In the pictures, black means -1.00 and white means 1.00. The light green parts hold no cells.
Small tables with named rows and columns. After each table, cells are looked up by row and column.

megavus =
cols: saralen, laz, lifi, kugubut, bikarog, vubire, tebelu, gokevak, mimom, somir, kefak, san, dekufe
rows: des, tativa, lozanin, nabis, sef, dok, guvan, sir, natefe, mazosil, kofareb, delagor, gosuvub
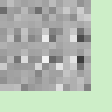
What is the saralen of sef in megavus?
0.20
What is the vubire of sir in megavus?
0.29
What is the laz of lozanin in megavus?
0.24
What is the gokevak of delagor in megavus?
0.23
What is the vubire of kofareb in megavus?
0.05
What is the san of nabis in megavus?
0.31
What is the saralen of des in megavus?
0.31
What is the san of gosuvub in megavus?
0.45
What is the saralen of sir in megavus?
0.24
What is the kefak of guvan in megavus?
0.37
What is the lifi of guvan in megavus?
0.30
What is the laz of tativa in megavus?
0.25
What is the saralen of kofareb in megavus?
0.20

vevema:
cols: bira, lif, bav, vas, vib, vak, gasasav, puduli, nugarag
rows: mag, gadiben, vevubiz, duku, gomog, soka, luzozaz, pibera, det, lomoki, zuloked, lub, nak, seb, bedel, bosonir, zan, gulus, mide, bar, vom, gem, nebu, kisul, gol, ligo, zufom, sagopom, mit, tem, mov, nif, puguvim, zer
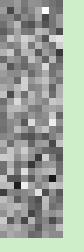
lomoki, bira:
0.36
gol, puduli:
0.48
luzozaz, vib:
-0.05
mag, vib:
0.14
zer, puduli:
0.09
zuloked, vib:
-0.15
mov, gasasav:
0.23
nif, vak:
-0.14
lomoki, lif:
-0.32
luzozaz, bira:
0.15
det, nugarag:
-0.23
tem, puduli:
-0.12

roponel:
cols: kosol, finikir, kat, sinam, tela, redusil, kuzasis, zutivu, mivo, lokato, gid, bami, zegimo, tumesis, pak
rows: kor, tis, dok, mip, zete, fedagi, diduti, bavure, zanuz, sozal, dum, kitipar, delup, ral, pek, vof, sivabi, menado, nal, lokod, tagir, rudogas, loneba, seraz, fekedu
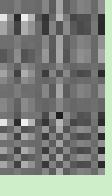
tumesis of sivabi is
-0.05
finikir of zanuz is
-0.19
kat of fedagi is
-0.03
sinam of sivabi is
-0.06
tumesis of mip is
-0.06
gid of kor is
-0.12
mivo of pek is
0.06
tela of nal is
-0.27
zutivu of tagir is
-0.27
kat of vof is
-0.24

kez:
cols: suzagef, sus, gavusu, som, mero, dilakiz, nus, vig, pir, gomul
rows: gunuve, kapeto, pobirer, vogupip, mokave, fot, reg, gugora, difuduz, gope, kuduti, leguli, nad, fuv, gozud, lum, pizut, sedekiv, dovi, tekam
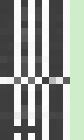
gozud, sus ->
-0.52
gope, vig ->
-0.53
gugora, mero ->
0.96
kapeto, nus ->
0.97
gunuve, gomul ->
0.97
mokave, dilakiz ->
-0.41
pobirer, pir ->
-0.50
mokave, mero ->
0.98
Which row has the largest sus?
leguli

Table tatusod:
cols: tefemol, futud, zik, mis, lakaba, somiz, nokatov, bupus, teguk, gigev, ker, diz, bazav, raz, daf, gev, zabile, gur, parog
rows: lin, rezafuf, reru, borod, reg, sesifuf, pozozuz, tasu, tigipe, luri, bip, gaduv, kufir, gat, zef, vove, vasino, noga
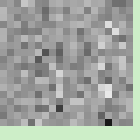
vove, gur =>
0.13
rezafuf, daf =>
0.19
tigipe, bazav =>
0.20
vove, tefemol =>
0.06
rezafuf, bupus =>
0.16
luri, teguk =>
0.09
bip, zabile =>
0.21
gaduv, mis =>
0.25
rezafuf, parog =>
0.15
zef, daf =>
0.34
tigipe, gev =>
0.23
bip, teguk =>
0.66
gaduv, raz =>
0.38
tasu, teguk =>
-0.25
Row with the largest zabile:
reg

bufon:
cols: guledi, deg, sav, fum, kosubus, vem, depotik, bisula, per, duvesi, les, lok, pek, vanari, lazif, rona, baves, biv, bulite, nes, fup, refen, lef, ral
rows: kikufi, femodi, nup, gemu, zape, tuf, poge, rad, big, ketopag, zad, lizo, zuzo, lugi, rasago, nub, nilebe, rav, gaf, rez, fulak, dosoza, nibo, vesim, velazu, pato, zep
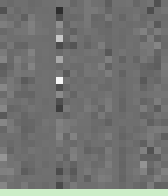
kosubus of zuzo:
-0.11
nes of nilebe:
-0.14
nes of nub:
-0.14
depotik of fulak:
-0.11
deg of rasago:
-0.11
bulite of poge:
-0.11
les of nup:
-0.18
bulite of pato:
-0.13
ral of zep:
-0.22
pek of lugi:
-0.13
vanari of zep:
-0.13
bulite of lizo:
-0.13
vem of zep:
-0.14
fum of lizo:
-0.29
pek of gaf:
-0.12
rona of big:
0.00

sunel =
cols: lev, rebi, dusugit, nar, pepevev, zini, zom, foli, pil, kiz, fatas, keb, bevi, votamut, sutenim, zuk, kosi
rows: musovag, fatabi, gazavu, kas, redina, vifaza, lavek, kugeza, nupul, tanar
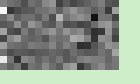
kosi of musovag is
-0.38
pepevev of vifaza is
-0.23
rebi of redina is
-0.37
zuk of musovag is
-0.32
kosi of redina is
-0.34
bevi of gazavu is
0.00
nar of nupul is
0.06
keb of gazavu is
0.13
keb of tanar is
-0.55
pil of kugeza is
-0.25
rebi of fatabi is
-0.58
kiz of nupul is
-0.31
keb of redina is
0.08
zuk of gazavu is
-0.10
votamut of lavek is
-0.33
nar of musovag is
-0.38
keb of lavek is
-0.63
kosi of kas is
-0.13
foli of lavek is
0.04
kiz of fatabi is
0.00

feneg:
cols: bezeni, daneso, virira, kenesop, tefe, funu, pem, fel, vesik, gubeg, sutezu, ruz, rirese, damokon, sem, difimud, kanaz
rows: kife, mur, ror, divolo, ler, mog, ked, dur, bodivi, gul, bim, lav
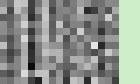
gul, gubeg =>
-0.25
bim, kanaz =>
-0.25
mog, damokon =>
0.00
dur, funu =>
-0.05
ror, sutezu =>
0.09
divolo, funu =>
0.10
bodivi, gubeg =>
-0.16
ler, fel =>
-0.23
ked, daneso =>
-0.30
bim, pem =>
0.52
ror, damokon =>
0.07
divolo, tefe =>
-0.11
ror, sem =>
-0.10
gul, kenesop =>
0.40
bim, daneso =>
-0.41
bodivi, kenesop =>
0.40
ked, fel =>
0.15
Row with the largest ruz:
ler

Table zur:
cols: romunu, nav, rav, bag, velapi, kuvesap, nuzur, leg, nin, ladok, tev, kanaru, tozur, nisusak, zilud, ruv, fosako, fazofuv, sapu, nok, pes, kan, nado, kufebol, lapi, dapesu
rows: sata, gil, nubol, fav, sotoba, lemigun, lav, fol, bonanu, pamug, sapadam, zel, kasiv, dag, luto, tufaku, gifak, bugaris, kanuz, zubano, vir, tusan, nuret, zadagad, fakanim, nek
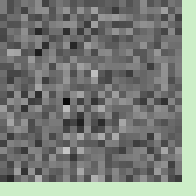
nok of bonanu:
0.08
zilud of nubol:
0.18
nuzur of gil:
0.12
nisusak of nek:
0.37
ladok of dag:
-0.21
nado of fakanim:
0.21
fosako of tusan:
-0.34
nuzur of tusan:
-0.21

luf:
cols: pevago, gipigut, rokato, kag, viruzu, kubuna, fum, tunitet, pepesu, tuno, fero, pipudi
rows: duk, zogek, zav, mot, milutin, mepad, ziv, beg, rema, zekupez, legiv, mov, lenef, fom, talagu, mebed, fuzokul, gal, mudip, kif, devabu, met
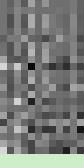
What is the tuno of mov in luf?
-0.19
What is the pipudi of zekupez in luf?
-0.50
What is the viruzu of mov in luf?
0.37
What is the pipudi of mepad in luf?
-0.41
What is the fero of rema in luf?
0.14
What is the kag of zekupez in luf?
-0.09
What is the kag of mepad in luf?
0.22
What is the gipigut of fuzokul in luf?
-0.39
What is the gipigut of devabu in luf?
0.05
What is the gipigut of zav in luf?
-0.37
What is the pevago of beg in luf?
-0.11
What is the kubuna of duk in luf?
-0.14
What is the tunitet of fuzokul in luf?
-0.36
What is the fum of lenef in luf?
-0.05
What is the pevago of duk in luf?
-0.10
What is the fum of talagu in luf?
-0.43
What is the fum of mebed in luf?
0.02

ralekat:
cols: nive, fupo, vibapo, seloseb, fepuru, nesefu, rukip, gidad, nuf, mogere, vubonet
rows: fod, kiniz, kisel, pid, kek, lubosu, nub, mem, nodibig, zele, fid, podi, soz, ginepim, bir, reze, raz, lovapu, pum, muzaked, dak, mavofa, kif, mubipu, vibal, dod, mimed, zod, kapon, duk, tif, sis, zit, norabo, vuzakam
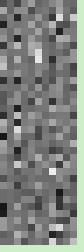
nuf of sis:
-0.39
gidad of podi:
-0.37
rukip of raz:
-0.16
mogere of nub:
-0.12
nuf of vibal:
0.10
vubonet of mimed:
-0.22
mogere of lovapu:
-0.05
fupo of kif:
-0.19
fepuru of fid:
-0.13
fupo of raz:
-0.14
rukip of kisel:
-0.14
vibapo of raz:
0.48
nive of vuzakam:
-0.13
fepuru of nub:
0.36
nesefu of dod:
-0.15
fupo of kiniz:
-0.19
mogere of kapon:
0.10
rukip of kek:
-0.15
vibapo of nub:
0.44
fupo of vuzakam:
-0.14
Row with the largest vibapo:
pum

